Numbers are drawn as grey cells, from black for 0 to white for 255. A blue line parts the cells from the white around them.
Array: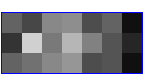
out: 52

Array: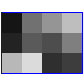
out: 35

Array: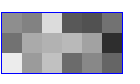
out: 114

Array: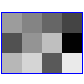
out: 81

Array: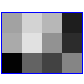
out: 170

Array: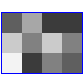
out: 203
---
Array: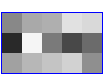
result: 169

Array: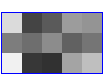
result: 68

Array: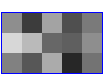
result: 60

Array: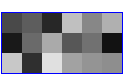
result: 93

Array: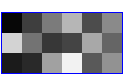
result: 62

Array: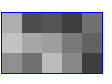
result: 76
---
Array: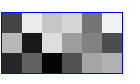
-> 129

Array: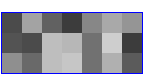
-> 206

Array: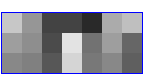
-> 158

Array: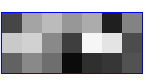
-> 228

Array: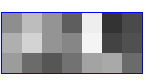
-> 67

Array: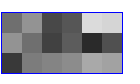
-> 42

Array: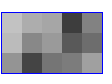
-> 89
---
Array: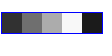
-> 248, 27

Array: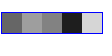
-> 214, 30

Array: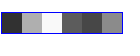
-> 249, 49

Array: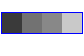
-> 201, 58

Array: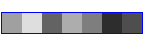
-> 222, 45

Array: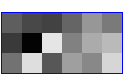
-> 229, 3

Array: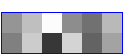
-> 252, 55

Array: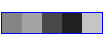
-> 197, 33

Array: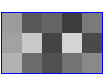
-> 212, 61

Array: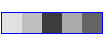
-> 225, 60
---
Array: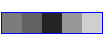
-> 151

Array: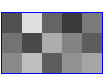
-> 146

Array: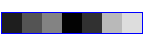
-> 185

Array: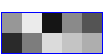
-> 196

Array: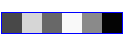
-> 138

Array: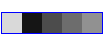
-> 109
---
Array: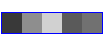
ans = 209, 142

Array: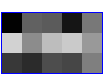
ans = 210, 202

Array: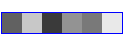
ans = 233, 200

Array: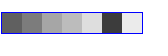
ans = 235, 222

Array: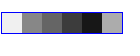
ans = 240, 172

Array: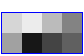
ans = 236, 214

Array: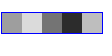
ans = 219, 190
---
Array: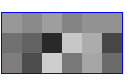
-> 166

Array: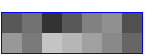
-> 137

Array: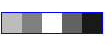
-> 98

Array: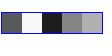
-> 132

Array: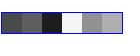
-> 145

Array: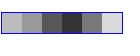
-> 120

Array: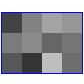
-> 190

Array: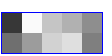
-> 223
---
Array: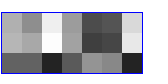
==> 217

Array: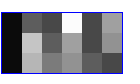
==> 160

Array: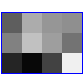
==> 143

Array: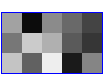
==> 68

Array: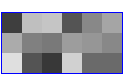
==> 165

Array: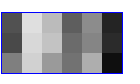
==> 36
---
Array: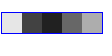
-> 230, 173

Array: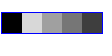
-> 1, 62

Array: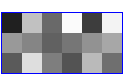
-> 32, 111

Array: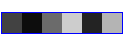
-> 66, 180

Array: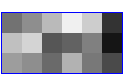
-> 114, 74

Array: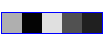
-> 175, 32

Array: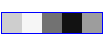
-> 206, 157

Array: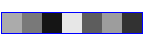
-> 171, 50
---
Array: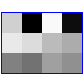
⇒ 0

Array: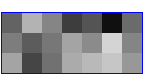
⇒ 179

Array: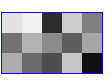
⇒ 240

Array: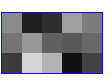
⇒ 31

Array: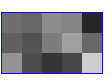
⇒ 103

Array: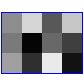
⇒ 213

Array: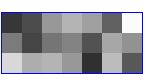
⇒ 76

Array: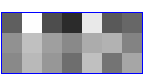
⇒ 254

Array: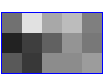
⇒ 225
